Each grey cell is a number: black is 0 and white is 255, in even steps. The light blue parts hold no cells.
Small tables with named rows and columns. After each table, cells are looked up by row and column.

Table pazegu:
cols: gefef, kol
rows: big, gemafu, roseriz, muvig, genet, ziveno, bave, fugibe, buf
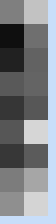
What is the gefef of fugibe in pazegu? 124
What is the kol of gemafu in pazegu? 111
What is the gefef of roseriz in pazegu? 33
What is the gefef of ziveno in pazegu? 86
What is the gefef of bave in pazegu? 55
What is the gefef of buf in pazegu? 143
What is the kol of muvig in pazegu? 100

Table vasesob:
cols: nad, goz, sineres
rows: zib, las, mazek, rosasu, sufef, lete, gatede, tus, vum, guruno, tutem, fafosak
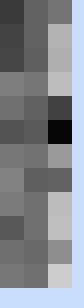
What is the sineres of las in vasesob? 179
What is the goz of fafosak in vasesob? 113
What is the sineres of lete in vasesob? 6
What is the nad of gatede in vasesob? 120
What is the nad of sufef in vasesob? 112
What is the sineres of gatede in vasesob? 155
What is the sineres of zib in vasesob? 116
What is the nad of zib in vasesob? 58
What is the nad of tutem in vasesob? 111
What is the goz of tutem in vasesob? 105
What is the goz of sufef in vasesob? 97
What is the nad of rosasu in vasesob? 126

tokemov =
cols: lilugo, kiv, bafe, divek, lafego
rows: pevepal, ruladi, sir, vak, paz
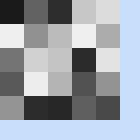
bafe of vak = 180
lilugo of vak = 89
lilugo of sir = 116
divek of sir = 43
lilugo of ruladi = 239
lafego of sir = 227
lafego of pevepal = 220
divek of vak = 82
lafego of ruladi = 172
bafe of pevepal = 45

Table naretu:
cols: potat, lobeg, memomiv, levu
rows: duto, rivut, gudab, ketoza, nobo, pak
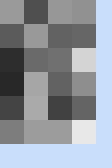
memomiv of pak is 156
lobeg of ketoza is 166
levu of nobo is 100
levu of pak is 232
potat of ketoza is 40
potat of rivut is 91
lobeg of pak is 156
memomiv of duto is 150
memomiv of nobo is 65
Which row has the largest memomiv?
pak

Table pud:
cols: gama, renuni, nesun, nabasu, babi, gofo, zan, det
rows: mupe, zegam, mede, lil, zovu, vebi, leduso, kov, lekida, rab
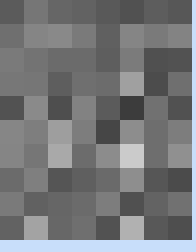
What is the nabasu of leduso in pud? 108
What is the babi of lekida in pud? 125
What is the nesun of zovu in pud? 78
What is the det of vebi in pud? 125
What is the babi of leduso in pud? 140
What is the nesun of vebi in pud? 158
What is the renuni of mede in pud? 115
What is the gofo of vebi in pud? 141
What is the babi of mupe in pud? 89
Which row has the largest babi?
leduso

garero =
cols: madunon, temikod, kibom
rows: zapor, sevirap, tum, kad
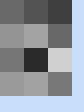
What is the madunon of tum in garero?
118
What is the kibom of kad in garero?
120
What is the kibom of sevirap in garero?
104
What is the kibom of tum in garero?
208
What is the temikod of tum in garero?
42
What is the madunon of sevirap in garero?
148
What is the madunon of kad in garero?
154
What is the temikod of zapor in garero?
83
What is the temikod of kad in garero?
162
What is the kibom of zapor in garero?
63
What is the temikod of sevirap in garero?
163
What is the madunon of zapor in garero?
105

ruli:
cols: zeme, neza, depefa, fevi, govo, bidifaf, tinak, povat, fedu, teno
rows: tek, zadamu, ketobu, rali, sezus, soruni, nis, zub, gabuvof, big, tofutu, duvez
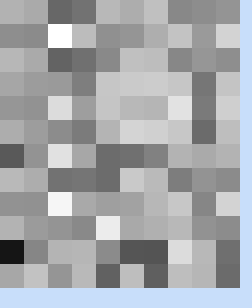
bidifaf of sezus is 184
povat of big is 184
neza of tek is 170
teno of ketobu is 142
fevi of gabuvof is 169
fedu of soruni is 107
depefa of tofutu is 180
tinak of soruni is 208
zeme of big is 179
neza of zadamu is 139
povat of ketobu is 135
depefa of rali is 154
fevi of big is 137
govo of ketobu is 137
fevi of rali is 126
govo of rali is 198
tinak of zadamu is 174
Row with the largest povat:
sezus

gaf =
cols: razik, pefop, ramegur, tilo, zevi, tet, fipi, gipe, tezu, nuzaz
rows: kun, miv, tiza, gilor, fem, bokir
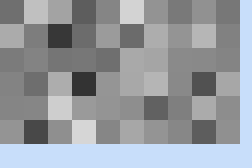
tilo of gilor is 51
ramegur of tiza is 117
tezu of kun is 145
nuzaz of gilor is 167
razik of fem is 133
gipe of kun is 121
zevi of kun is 133
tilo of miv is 108
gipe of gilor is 137
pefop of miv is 125
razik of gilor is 131
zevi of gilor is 149
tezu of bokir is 93
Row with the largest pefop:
kun

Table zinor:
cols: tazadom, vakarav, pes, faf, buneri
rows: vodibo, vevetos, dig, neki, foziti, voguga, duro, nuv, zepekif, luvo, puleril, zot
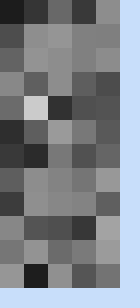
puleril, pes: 107
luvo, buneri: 163
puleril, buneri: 155
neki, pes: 141
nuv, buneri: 152
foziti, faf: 80
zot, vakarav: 29
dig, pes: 141
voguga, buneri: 89
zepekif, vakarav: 143
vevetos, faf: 128
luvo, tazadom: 135
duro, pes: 120
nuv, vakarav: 141
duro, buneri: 101
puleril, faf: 122
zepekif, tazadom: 60
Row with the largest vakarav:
foziti

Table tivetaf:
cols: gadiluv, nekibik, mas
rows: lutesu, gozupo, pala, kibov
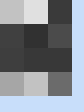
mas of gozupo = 75
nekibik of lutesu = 224
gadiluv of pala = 62
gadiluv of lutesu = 194
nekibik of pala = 56
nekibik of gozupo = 49
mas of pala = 56
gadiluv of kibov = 166
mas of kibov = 107

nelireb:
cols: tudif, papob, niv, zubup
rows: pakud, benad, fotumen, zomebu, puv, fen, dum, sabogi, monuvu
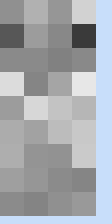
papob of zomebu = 133
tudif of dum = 174
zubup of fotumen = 137
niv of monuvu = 144
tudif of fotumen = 138
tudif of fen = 172
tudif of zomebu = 220
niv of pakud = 150

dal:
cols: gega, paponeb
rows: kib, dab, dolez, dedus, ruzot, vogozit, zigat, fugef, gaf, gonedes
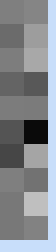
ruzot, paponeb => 123
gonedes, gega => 120
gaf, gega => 120
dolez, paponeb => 168
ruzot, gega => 124
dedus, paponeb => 88
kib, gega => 127
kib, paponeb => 133
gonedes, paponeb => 130
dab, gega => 107

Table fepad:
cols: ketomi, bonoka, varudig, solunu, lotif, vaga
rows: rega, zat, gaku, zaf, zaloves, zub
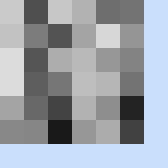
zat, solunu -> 164
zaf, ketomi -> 219
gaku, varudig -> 173
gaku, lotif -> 151
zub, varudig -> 25
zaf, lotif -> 182
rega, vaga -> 115
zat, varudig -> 83

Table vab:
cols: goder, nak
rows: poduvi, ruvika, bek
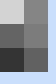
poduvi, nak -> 132
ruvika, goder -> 99
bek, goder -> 51
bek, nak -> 96
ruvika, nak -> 123
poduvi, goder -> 210

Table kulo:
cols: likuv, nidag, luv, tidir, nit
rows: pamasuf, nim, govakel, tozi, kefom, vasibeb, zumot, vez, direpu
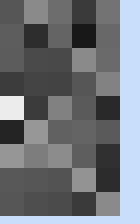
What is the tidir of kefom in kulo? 90
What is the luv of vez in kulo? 83
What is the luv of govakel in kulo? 73
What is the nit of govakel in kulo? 106
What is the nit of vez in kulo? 44
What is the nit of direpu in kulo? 138
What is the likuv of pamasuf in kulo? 86
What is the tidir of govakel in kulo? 138
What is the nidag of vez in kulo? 86
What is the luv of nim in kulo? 100
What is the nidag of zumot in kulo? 125

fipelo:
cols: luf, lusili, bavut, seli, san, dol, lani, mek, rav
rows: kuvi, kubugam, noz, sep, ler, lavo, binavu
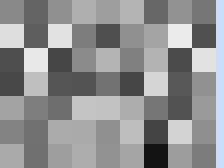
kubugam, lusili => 94
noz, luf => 78
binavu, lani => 19
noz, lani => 179
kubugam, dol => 144
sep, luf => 72
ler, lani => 118
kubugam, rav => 80
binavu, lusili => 112
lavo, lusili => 113
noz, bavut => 70
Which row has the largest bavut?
kubugam

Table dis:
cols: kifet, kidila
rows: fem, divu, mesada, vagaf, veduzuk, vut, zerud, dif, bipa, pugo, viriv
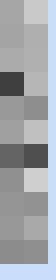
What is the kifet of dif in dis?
144
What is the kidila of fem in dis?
201
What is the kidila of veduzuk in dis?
142
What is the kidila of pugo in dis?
169
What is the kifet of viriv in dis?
140
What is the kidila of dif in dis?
207
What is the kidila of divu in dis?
175
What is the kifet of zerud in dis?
100
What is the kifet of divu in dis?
164
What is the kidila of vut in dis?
192
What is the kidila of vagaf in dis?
182
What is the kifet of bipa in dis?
149

